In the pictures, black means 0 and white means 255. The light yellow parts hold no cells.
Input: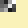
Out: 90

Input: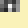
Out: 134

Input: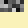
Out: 162

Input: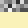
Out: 188

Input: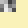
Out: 190

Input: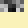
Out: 113
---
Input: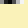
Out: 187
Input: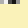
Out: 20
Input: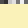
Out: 239
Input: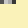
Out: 171
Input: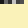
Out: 64
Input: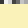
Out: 196
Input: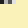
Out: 85
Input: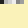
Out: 131
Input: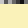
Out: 17
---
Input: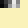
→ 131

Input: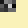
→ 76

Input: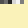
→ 126

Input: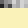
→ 197

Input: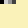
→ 65

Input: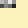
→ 148

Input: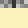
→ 200

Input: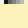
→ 188
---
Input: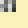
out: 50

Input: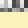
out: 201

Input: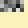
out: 71

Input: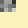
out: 206

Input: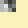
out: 65

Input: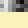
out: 105

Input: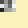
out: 195

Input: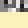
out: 82
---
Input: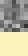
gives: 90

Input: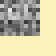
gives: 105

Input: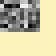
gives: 88

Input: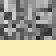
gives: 163

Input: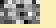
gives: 73

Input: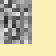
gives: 125
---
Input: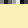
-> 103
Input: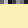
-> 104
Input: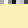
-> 170
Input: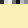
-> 141
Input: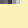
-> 107
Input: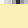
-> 194
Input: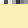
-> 155
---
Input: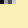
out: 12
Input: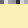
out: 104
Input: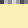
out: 69
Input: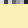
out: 225
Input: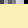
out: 70
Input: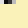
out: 226
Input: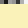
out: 115
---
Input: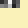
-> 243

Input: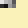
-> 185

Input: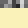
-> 133

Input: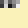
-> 97

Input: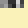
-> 49

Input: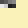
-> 92

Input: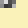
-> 221

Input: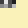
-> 230

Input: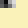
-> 11

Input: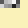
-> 202
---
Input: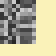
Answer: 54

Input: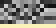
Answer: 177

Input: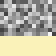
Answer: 67

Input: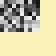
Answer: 81

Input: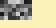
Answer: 25

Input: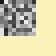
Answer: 224

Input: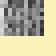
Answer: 214

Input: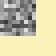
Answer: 86
